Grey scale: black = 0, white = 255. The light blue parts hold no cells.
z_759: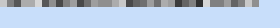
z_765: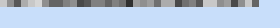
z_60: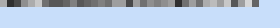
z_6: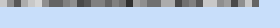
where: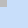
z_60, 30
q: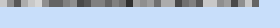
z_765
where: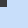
z_759, 25

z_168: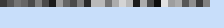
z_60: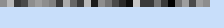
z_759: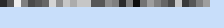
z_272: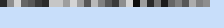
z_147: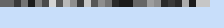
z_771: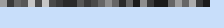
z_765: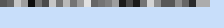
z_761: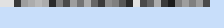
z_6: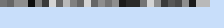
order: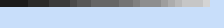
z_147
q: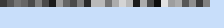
z_168
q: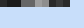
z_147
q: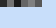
z_272
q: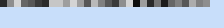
z_272
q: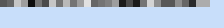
z_765
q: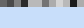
z_168

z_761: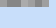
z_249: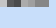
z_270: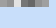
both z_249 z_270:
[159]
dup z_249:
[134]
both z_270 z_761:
[159]

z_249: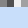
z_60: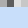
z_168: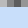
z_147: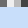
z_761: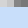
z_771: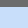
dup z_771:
[108]
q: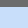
z_771
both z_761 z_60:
[199]

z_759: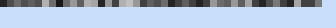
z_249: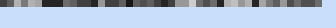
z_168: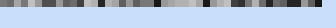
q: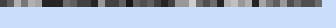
z_249
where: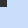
z_168, 34
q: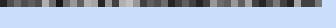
z_759
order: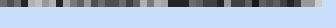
z_249
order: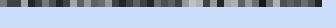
z_759

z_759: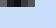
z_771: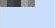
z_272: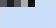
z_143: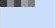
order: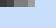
z_771
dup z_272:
[87]
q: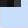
z_759
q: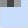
z_143
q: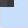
z_771

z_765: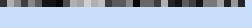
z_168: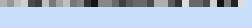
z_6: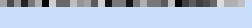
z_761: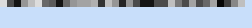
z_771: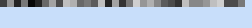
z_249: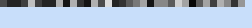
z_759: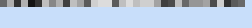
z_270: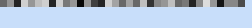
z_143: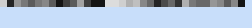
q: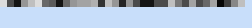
z_761
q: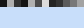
z_249
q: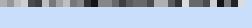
z_168

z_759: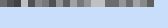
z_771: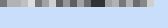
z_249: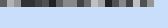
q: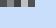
z_249
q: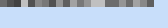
z_759

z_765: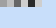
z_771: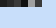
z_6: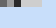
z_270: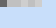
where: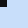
z_771, 3
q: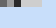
z_6
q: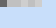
z_270
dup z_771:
[58]
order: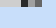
z_6
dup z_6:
[206]

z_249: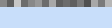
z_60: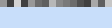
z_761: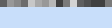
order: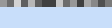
z_60
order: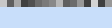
z_60

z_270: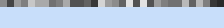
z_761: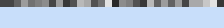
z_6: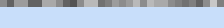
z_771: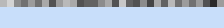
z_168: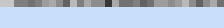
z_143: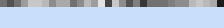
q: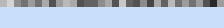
z_771
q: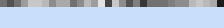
z_143

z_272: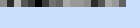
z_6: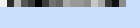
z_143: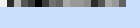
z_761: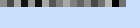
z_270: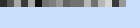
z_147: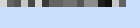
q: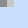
z_6
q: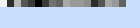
z_143

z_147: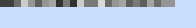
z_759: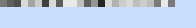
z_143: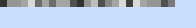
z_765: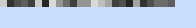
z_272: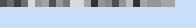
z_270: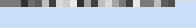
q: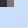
z_147
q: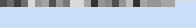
z_272
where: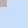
z_759, 16
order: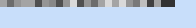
z_143

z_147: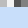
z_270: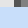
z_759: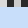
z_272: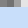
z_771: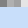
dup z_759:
[41]
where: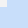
z_147, 1

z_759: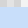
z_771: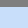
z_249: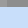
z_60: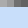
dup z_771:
[127]
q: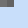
z_60
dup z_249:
[141]
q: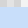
z_759
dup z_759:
[213]
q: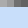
z_60

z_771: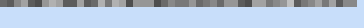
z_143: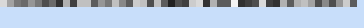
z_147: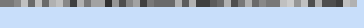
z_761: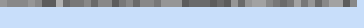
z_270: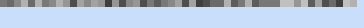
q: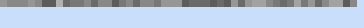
z_761
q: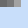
z_761

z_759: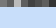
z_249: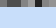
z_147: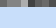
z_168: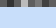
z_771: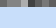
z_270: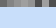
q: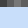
z_771
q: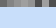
z_270
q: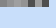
z_270
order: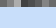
z_147
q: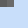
z_147
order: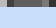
z_168

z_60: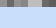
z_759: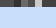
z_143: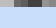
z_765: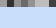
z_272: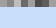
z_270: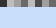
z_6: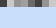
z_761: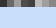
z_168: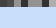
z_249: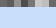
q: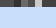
z_759
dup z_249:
[106]
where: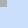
z_168, 7
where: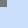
z_249, 4
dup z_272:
[159]

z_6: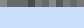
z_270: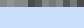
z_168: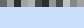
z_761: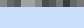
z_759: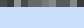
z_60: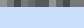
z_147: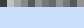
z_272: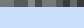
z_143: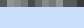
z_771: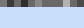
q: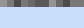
z_60
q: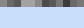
z_761

